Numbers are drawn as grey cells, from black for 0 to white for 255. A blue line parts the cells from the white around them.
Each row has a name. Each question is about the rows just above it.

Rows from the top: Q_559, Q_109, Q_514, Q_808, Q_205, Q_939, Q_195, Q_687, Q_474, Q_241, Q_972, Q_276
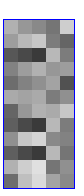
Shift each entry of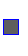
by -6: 89
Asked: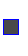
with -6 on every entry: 67
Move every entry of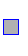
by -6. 171
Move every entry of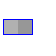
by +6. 183, 157
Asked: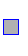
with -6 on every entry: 171
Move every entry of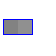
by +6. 136, 150
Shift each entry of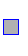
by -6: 171

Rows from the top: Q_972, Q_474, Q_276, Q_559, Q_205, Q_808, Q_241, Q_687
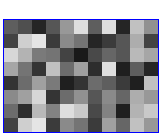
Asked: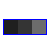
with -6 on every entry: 25, 46, 102
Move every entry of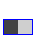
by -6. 61, 201
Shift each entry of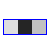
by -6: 216, 31, 187

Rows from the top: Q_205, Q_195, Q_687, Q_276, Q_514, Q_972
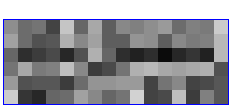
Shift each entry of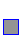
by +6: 154
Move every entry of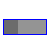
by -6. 102, 142, 142
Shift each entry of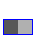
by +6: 93, 182

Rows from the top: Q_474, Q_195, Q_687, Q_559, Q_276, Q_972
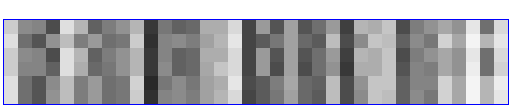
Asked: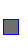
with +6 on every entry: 117
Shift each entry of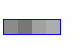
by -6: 133, 113, 155, 167
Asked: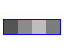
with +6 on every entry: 90, 145, 195, 131
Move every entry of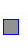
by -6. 140
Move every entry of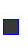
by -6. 50

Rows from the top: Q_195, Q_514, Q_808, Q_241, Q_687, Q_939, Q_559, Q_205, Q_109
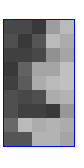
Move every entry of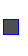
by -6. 73
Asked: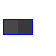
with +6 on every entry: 78, 63
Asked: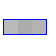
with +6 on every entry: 192, 178, 185

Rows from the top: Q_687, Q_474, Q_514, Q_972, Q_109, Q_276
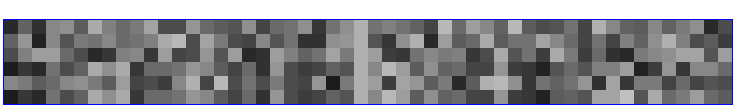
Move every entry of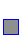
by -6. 137
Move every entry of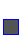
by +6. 90
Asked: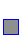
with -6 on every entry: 137
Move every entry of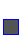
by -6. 78
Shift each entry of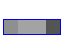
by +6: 149, 169, 169, 90

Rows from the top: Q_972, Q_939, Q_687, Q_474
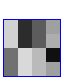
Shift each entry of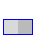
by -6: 211, 180
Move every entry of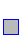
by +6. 192
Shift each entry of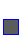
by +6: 98

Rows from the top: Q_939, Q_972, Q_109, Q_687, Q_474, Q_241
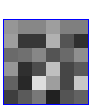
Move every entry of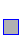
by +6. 183
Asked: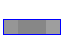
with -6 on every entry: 144, 129, 129, 152
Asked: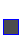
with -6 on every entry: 71
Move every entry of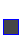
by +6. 76
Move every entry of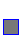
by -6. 114

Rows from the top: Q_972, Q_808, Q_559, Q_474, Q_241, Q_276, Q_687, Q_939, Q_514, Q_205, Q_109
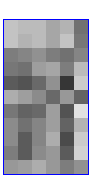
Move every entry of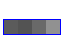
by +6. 97, 89, 111, 151
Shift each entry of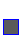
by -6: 85
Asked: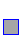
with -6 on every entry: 160

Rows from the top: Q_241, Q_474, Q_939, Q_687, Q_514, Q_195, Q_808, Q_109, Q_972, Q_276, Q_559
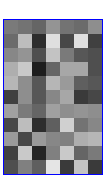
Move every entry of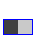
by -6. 58, 195
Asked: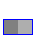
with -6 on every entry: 122, 168
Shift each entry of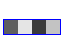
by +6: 101, 235, 64, 201
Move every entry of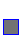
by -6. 109

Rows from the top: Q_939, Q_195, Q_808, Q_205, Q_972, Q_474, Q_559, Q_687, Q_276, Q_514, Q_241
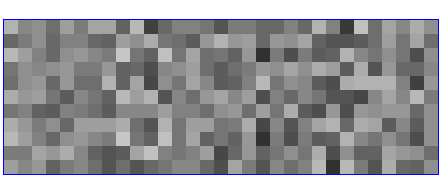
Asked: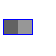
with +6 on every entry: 104, 157
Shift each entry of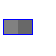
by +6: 135, 110

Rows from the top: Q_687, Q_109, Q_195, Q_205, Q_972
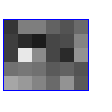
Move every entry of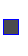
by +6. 82
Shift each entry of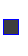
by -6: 56

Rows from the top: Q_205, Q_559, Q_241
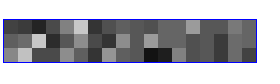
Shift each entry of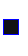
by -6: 12
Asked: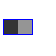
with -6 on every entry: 46, 143
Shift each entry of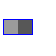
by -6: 149, 81

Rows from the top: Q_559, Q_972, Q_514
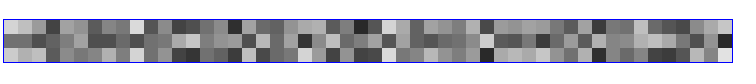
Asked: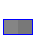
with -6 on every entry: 127, 114
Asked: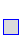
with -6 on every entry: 212
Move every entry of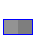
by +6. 153, 132

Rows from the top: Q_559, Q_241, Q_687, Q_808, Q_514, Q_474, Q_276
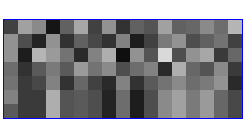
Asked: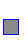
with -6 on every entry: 132
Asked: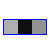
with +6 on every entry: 180, 21, 152

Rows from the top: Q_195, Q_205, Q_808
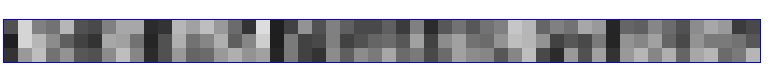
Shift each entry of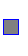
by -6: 122
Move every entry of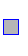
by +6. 188

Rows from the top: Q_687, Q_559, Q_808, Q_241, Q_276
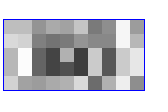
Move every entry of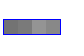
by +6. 121, 128, 154, 142
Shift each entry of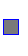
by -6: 116
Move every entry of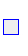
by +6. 244
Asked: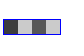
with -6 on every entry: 55, 197, 81, 197
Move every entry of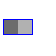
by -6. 102, 171

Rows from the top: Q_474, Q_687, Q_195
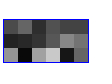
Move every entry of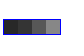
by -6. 34, 46, 81, 129
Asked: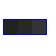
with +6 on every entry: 40, 46, 58
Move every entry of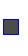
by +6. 81
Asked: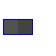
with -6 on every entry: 75, 61
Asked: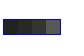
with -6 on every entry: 28, 34, 46, 81
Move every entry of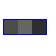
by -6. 69, 95, 40

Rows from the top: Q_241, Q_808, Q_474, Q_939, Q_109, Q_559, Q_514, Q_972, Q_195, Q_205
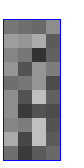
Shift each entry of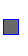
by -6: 99
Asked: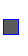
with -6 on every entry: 85

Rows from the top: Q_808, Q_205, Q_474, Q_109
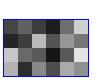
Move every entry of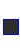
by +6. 51
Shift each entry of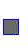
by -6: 99
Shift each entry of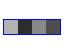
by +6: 184, 51, 142, 83
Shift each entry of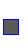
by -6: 83
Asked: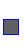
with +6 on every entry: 103
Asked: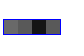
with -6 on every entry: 99, 83, 15, 83

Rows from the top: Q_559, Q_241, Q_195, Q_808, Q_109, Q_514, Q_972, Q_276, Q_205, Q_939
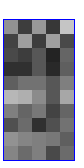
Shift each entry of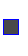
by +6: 79
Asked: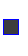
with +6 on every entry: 67
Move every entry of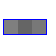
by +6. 133, 107, 126
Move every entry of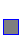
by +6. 133
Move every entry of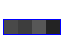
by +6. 79, 67, 93, 41
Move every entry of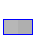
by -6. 177, 169

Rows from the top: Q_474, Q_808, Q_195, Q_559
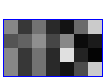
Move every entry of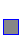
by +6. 141
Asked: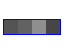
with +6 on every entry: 90, 104, 149, 76

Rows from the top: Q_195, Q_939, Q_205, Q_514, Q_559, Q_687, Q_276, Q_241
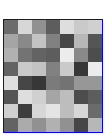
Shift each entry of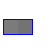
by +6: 129, 121
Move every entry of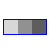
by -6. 209, 139, 87
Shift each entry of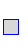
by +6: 221
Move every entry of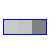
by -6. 196, 189, 123
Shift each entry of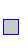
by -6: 196

